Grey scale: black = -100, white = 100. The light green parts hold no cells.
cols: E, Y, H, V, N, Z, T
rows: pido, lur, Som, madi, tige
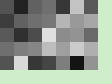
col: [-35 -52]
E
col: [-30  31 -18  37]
T
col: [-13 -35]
E
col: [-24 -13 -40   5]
H
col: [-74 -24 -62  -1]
Y
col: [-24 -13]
H

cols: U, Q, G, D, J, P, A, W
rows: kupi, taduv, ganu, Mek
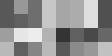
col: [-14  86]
G
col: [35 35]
P
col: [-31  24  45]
U
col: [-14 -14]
G

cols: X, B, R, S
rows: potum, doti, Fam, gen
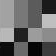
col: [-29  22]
R
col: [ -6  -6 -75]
B
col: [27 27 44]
X
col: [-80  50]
S
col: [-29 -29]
R

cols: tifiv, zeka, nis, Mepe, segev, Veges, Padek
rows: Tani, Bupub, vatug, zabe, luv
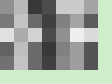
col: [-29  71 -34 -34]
Padek
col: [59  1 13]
segev
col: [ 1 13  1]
segev
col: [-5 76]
tifiv
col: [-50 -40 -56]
Mepe
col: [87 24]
Veges
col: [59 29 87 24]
Veges

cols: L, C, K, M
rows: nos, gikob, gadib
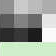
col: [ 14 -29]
L
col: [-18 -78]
K

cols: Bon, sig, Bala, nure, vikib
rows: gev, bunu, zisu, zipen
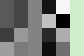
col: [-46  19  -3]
sig
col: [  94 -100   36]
vikib
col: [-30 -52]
Bon

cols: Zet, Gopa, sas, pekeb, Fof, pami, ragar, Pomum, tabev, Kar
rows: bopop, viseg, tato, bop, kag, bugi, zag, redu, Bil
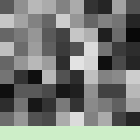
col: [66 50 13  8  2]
ragar
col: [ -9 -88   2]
Pomum
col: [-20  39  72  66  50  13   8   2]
ragar

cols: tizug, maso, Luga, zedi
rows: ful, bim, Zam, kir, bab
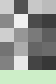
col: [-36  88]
maso
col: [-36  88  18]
maso
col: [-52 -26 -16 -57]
zedi
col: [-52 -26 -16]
zedi
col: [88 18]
maso
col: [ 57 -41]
Luga

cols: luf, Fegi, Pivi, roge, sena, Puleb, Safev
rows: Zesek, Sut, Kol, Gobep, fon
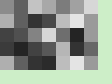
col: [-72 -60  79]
Puleb
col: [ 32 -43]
roge
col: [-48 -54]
luf

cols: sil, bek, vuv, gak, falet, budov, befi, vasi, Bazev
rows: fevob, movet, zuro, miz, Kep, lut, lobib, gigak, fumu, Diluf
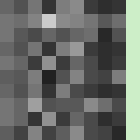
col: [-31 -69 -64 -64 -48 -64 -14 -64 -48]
vasi
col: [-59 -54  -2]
Bazev
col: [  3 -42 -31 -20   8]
budov
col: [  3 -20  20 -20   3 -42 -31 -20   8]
budov

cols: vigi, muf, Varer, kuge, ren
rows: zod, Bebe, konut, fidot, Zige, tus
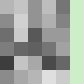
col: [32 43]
Varer
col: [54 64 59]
muf
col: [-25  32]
Varer
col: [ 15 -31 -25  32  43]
Varer
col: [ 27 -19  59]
ren
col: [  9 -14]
vigi

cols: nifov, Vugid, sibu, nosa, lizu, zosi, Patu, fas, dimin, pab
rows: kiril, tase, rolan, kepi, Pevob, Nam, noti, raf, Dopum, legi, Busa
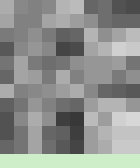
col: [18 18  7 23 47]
Patu
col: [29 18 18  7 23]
Patu
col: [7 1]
Vugid
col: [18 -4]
sibu
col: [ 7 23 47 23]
Patu
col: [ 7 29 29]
Vugid

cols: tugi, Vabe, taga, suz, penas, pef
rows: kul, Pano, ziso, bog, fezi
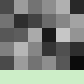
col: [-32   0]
tugi
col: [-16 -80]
suz
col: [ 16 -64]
pef

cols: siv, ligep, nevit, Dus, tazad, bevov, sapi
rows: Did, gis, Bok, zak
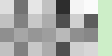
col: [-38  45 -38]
tazad
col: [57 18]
nevit
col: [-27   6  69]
sapi

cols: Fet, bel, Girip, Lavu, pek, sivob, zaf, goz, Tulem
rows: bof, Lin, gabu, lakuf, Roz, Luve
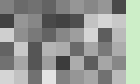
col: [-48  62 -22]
Fet
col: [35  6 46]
Tulem
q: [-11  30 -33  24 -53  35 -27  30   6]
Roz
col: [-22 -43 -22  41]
Lavu

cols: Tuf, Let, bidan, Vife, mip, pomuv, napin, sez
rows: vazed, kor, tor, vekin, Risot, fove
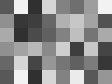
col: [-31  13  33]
Tuf
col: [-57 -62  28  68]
Let
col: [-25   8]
Vife
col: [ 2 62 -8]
mip

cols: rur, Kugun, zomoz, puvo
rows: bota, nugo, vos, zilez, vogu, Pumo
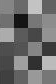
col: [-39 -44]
rur
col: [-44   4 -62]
zomoz
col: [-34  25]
Kugun

